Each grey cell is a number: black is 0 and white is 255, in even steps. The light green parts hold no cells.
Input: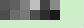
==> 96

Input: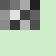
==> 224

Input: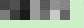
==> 80

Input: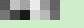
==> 194

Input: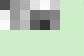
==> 152

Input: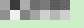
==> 58
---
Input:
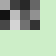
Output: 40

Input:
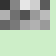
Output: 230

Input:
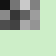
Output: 201

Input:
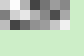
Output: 179

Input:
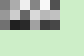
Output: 238

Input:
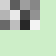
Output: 158

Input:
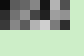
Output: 102

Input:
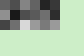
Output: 132

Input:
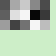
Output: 201

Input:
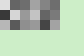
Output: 110
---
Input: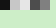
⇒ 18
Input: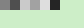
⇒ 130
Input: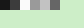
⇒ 23
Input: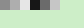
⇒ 140
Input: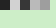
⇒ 35
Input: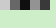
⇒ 203
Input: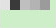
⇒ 226
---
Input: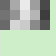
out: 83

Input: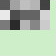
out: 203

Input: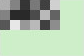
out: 141

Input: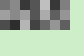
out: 95

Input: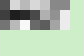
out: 236

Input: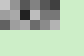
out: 179

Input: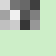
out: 151

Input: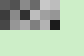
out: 27
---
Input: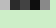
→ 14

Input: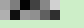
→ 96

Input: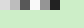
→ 149

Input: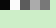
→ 171

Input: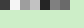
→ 128

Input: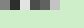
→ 97
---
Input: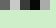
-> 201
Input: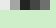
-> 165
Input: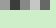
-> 60
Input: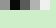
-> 8
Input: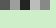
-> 158
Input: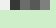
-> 55
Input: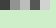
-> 147
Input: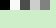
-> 249
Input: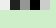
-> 32
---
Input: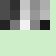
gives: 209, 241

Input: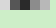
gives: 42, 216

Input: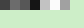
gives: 21, 251

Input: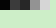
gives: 39, 214

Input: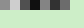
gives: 16, 206

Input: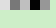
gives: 191, 223
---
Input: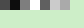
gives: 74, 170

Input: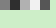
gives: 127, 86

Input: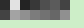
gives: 44, 144

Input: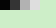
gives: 4, 222

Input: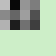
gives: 190, 62

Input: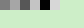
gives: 125, 215

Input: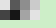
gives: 227, 227
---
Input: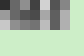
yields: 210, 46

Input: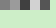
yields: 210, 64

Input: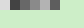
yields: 220, 67

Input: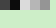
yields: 219, 12

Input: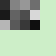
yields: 216, 15

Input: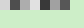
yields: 225, 57

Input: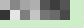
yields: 229, 52
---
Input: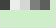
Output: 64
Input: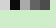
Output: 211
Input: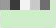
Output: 154
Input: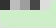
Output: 49
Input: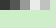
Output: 54
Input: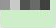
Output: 150
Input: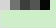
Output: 213
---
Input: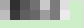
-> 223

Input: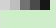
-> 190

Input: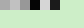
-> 193

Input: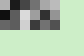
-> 208

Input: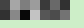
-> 166

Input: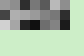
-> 185

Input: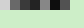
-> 135

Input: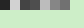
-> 188
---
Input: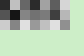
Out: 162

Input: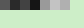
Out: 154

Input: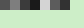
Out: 212

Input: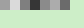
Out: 139

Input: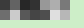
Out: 152

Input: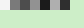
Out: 27
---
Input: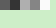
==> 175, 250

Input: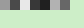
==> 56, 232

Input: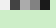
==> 171, 240

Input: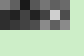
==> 34, 207

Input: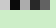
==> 172, 202

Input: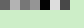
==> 149, 221

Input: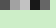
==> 194, 194

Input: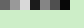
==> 27, 217
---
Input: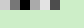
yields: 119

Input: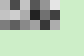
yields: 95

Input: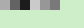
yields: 99

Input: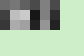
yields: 171

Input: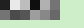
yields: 75

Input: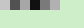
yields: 82

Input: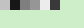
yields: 23

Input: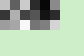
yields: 166
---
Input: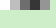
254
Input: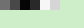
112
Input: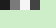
28
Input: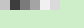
197
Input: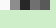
249
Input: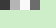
57
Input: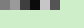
125
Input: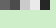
100
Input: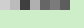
207
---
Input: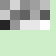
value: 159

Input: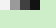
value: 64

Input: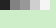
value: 207

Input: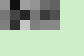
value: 108

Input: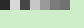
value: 123

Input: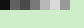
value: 217
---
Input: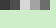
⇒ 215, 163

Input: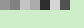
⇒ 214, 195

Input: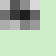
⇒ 216, 196

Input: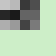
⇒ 197, 185

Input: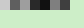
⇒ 203, 158

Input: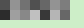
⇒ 192, 181

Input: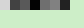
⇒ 214, 129

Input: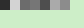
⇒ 211, 170
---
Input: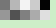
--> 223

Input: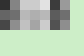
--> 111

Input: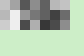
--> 108

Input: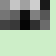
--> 86

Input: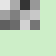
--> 200

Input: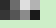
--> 25

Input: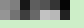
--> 33
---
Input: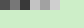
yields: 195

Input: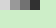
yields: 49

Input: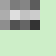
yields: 92

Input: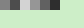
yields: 150

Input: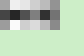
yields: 207

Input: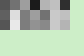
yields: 27

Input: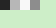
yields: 141
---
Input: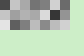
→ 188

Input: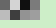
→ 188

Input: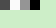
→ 75

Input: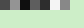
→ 94

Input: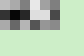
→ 181

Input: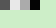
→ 85
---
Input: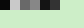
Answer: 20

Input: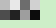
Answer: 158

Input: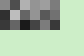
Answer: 124

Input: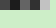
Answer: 49

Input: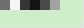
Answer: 74

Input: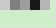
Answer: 25

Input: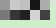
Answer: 211
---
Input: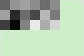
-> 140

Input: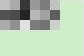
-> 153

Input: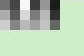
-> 60

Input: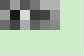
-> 117

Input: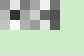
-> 166

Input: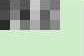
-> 200
